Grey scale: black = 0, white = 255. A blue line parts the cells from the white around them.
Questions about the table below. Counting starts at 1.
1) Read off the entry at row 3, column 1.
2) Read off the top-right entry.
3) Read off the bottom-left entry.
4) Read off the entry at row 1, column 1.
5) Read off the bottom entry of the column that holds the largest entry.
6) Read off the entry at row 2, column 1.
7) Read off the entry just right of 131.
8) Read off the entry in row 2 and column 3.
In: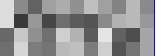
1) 104
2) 138
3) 111
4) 221
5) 207
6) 221
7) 185
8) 152

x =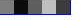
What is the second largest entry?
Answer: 125
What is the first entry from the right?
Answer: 60
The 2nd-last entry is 191

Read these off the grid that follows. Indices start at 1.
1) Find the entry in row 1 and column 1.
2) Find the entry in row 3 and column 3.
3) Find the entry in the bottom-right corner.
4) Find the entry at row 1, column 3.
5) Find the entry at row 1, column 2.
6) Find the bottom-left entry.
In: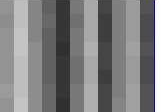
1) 147
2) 133
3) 83
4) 133
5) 190
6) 147

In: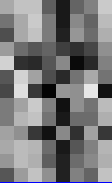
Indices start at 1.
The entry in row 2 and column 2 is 169
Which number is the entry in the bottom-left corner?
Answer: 86
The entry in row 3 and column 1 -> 78
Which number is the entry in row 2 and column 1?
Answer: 115
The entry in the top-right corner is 202
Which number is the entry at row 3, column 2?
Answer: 169
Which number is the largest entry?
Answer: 231
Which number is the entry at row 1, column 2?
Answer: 194
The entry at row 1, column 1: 169
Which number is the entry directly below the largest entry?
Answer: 115
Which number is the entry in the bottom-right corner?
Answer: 194
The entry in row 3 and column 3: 194
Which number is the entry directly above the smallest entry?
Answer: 78
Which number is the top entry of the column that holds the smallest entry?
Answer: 94
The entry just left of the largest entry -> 144
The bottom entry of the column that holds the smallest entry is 144
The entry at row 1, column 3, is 194
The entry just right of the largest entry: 17
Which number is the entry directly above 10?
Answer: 48
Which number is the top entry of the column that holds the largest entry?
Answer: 129
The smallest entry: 4
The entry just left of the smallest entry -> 55

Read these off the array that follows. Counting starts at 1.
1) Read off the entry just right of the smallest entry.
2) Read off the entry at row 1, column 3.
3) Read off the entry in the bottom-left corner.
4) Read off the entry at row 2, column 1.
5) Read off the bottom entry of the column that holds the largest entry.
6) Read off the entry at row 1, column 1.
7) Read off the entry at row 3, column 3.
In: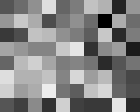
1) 172
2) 144
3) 85
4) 150
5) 50
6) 85
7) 194

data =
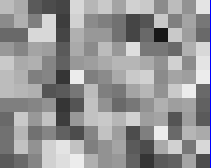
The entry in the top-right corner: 228
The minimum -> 23
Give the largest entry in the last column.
236
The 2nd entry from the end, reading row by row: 164
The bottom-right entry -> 76
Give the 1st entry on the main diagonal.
188
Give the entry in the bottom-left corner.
90
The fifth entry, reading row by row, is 69
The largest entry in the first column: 201
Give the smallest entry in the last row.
53
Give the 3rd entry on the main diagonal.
216
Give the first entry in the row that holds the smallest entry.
105
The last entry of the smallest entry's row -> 105
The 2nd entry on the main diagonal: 176
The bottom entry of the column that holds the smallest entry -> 90
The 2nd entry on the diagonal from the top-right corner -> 164
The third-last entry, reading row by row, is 97
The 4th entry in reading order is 76
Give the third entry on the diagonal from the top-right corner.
201

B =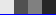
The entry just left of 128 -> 81
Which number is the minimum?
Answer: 39
